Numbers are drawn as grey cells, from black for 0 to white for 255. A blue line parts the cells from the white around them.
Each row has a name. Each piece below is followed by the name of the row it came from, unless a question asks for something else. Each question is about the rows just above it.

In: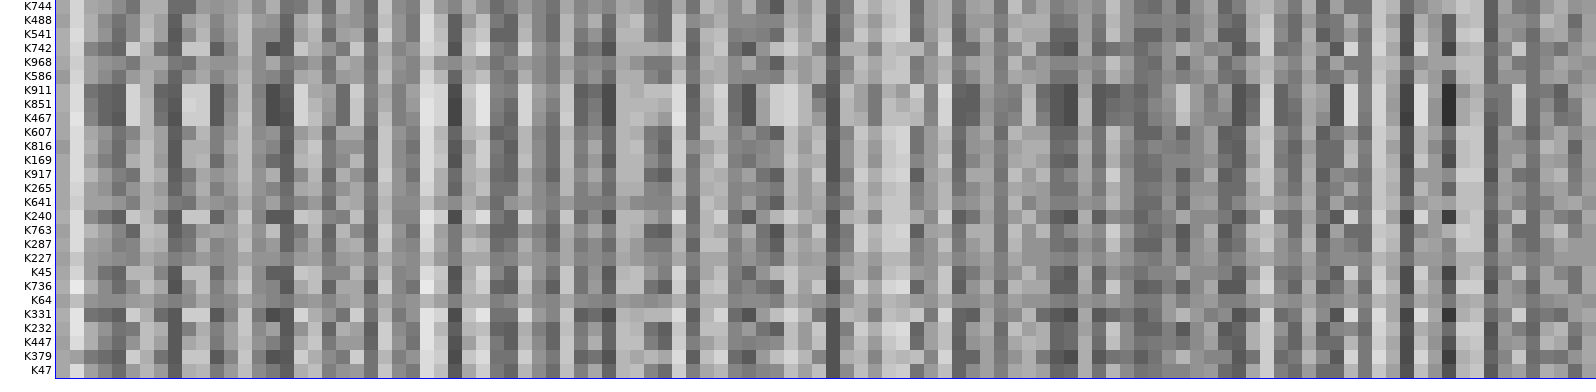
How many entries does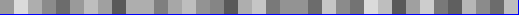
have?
37
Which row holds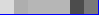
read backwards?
K851
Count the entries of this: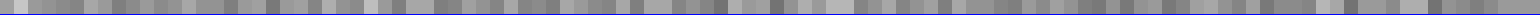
110
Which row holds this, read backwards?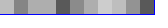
K742
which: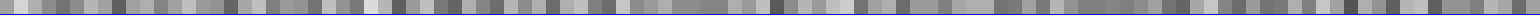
K488
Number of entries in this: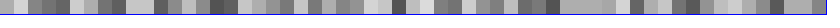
59

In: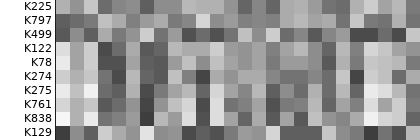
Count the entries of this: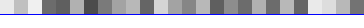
26
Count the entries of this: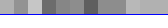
12
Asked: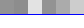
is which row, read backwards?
K129
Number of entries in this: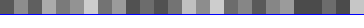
26
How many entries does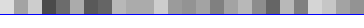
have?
26

